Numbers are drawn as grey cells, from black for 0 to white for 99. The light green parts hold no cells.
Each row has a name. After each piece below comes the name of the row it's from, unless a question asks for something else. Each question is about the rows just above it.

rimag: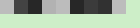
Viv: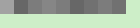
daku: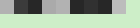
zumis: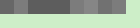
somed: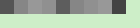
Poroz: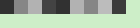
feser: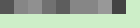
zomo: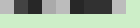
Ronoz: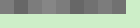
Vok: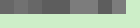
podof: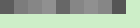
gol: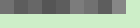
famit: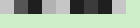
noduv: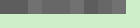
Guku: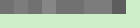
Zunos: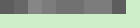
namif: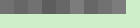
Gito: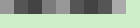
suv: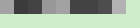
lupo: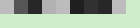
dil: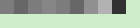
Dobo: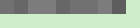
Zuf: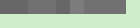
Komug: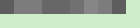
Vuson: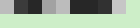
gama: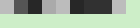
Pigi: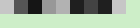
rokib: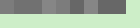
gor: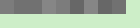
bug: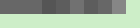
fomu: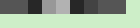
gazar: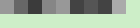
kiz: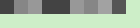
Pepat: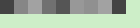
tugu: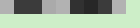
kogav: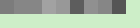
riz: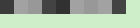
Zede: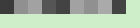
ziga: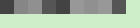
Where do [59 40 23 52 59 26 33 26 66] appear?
gazar
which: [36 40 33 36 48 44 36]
gol
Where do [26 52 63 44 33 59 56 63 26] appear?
Pepat
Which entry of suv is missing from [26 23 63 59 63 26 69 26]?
[30]

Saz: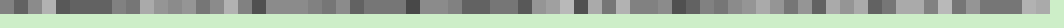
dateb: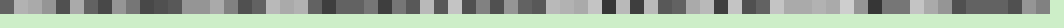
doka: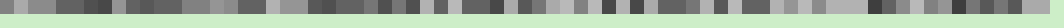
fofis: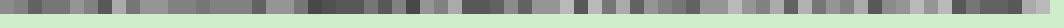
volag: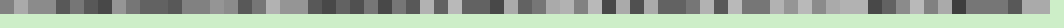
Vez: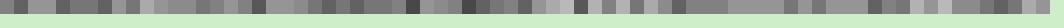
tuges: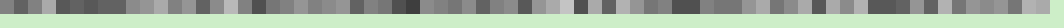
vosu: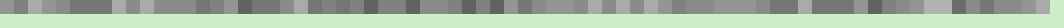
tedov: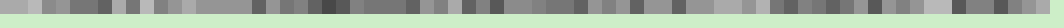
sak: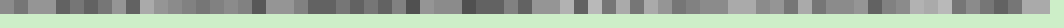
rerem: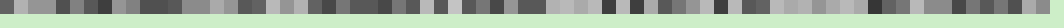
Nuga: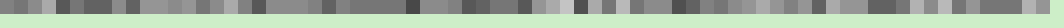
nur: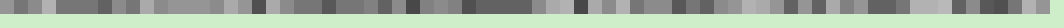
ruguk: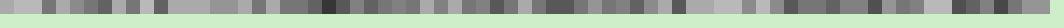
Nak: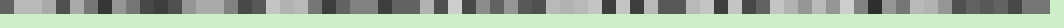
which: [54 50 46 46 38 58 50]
tedov
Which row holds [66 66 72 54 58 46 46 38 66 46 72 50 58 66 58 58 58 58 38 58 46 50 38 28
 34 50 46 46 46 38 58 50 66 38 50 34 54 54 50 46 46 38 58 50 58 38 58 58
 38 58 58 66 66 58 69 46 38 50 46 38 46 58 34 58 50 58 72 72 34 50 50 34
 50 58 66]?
tedov
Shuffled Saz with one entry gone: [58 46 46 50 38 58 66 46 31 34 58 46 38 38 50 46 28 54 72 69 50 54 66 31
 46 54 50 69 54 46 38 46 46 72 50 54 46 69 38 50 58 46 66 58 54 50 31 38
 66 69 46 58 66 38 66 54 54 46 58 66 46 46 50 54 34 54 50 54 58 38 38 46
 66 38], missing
[62]
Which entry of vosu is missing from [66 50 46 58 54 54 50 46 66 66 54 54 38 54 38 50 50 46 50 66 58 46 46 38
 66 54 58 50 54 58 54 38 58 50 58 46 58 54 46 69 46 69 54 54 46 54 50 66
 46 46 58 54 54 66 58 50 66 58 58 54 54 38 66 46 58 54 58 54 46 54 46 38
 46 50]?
[42]

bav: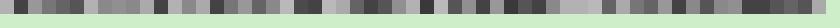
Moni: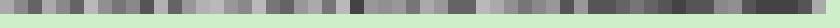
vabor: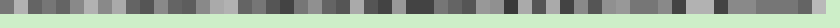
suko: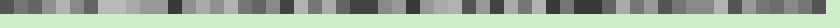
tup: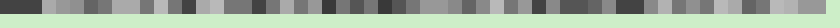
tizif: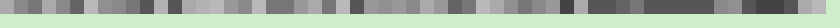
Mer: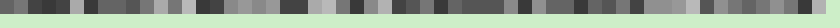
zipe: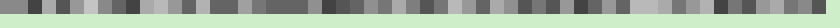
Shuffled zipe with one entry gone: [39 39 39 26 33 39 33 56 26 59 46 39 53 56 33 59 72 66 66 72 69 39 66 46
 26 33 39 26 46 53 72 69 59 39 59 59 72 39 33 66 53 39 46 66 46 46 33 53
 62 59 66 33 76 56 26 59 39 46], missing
[49]
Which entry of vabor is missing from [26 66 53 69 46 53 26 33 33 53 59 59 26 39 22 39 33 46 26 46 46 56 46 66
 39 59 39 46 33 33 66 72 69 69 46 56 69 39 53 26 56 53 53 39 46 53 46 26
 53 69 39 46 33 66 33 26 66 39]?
[36]
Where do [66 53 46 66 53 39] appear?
tizif
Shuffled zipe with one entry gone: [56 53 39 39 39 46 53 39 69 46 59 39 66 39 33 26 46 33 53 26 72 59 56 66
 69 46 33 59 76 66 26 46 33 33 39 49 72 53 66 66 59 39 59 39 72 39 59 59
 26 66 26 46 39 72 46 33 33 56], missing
[62]
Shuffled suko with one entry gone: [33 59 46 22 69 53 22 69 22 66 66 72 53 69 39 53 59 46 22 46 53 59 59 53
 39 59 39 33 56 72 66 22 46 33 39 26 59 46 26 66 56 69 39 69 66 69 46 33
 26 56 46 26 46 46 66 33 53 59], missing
[42]
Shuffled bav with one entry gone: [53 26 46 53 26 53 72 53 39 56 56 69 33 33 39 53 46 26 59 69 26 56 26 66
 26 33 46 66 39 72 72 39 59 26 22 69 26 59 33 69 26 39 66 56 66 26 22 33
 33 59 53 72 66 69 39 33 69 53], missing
[29]
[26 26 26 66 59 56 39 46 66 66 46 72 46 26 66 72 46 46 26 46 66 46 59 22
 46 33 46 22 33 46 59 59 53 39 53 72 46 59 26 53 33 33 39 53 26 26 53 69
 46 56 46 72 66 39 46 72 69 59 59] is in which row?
tup

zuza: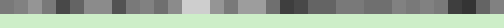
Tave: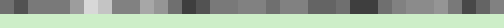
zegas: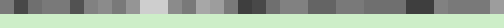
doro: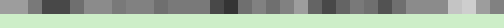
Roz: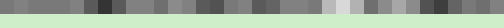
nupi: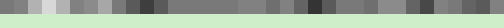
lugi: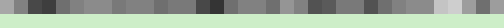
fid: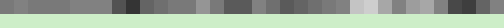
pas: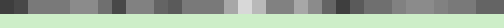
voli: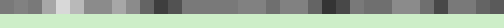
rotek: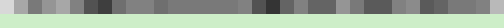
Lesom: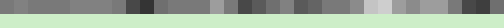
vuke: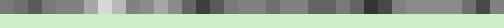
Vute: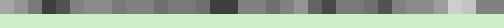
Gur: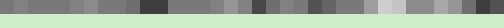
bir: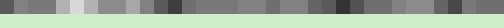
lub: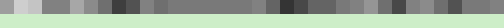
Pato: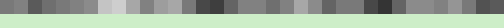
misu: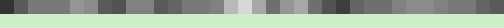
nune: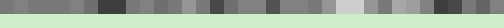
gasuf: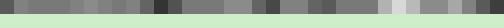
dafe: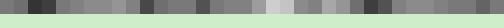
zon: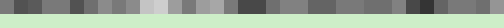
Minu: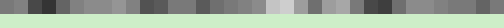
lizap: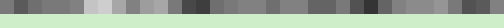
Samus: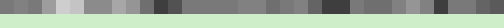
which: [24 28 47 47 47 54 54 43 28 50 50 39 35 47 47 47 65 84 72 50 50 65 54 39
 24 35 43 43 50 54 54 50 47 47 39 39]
pas
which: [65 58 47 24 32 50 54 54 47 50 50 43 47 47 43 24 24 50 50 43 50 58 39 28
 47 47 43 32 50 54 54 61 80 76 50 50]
Vute

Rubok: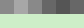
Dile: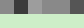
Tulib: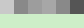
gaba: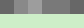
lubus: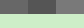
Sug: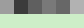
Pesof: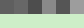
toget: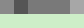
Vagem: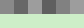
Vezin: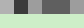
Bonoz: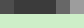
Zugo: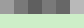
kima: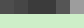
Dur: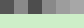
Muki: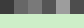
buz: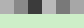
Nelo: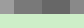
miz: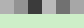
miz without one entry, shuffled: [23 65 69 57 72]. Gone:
[44]
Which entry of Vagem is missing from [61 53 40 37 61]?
[50]
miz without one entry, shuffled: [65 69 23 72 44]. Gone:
[57]
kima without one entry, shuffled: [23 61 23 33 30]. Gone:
[27]

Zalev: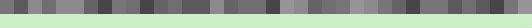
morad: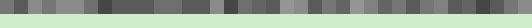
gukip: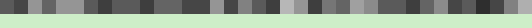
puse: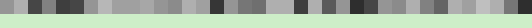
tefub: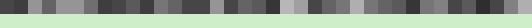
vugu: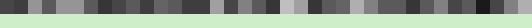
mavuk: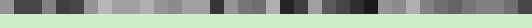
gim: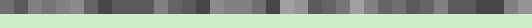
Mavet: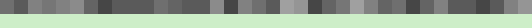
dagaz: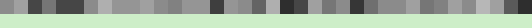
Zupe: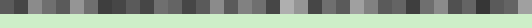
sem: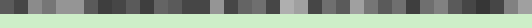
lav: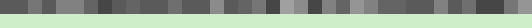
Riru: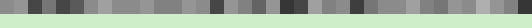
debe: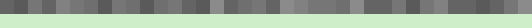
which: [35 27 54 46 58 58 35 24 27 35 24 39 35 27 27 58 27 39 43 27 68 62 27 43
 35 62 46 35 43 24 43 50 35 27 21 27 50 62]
sem
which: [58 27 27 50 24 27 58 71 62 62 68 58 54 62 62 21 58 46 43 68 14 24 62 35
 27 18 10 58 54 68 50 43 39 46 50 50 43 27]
mavuk
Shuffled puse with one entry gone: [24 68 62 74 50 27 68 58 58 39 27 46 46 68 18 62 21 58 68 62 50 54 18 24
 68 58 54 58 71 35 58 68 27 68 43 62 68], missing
[65]
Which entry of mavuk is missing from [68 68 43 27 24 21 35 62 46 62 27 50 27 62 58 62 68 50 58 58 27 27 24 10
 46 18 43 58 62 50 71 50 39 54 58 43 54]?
[14]
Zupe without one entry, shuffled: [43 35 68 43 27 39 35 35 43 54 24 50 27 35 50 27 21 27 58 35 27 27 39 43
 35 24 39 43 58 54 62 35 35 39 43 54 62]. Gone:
[31]
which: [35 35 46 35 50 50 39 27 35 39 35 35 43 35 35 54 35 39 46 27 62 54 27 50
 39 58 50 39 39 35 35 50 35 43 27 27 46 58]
lav

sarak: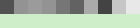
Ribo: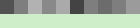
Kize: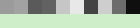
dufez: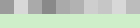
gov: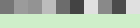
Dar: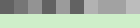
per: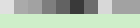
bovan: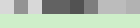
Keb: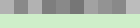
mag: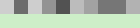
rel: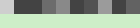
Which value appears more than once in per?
[63]
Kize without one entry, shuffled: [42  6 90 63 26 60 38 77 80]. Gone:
[35]
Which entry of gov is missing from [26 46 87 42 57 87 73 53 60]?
[29]
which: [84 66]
dufez

